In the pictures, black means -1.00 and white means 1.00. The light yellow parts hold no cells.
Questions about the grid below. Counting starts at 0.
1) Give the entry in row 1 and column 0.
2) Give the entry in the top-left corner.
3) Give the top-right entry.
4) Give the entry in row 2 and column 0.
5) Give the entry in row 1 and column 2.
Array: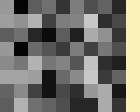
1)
0.24
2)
0.19
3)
-0.70
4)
-0.27
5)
0.40

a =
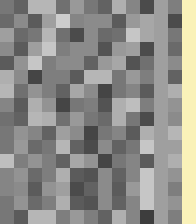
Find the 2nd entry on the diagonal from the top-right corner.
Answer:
0.25
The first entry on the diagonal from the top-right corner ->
-0.01
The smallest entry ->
-0.52
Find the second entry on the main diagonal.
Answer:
0.09
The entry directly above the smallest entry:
0.55
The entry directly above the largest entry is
-0.12
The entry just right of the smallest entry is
0.25
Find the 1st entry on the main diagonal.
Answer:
-0.07
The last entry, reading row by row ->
-0.01
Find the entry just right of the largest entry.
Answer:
0.04
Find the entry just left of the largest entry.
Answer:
0.25
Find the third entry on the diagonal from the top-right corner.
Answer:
0.31
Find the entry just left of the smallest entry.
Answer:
0.04
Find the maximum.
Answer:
0.61
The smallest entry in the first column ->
-0.29
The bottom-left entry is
-0.07
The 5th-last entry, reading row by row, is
0.37
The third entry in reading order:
0.43
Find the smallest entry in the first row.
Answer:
-0.41
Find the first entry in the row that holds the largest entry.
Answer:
-0.17
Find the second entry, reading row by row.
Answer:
-0.23
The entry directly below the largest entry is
-0.12

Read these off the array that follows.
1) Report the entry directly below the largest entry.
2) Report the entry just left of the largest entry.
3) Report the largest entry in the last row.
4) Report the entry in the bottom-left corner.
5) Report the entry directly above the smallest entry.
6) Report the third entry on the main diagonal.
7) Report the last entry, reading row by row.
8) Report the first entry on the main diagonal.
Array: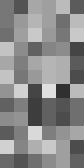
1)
-0.24
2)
-0.46
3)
0.25
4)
-0.18
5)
0.37
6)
0.58
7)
-0.24
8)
-0.07

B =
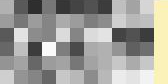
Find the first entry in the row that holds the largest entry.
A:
-0.19
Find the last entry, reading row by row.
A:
0.90
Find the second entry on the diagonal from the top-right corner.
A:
0.44
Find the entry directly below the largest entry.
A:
0.22
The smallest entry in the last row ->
-0.19
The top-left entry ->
0.39
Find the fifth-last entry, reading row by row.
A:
0.10
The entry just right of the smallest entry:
-0.07
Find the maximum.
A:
0.95
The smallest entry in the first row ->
-0.64
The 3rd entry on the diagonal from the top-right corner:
-0.47
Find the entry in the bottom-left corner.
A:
0.62
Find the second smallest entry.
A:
-0.58
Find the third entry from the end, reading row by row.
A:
0.84
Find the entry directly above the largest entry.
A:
0.04
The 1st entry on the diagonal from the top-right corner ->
0.67
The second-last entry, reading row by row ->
0.78
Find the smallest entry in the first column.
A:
-0.30
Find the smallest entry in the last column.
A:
-0.53
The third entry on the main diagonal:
0.10

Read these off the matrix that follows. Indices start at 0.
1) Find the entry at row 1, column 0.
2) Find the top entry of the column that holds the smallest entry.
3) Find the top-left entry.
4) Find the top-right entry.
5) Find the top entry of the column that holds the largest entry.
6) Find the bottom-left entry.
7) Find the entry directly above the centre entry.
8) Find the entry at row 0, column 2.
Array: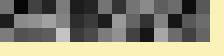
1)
-0.77
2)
-0.95
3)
-0.09
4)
-0.31
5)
-0.03
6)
-0.03
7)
-0.09
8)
-0.48
